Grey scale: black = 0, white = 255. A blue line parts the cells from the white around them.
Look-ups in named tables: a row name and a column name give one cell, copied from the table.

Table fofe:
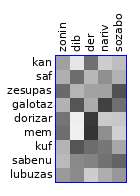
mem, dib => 240
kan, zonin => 160
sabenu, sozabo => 99
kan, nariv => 205
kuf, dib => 85
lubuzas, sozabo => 152
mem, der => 53
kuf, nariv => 119
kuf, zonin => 180
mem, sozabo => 208
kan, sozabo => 190
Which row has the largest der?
lubuzas

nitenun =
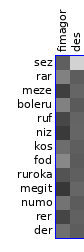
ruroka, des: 95
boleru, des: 90
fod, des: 91
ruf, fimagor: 71
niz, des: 101
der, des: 93
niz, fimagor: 58
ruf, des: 100
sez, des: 210
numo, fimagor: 115
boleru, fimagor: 129

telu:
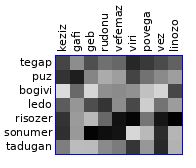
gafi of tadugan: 188
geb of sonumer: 3
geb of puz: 133
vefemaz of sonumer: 19
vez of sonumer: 44
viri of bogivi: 145
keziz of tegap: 69
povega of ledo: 206
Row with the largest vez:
bogivi

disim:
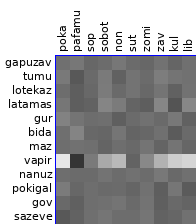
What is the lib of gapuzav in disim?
112
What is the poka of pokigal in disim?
123
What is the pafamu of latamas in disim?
94
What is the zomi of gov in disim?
115
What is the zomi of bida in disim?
103
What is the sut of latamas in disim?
100
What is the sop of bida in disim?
104
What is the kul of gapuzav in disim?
101
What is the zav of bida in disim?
112
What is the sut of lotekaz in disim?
115

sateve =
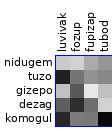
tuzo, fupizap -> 146
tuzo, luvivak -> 33
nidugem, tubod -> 150
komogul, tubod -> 9
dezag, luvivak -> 94
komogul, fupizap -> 121
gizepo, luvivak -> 193
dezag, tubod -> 209
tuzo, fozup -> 117
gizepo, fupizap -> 232
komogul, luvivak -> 38
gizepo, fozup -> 89
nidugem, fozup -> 209
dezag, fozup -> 46
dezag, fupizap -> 110
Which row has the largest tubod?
dezag

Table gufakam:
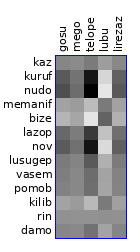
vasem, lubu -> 163
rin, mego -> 146
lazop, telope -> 58
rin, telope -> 146
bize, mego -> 166
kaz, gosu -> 134
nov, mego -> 113
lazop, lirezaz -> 111
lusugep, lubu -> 176
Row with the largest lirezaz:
bize

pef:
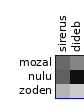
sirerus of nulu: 96
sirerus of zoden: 181
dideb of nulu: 16
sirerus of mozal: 105
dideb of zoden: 204
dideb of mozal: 133

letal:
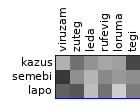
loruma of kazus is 159
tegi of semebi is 142
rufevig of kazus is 166
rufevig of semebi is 137
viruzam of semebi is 56
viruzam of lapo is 97
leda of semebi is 181
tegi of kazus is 71
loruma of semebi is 152
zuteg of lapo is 86
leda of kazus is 147
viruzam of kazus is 177
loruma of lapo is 205
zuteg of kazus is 113
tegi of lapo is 123
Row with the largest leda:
lapo

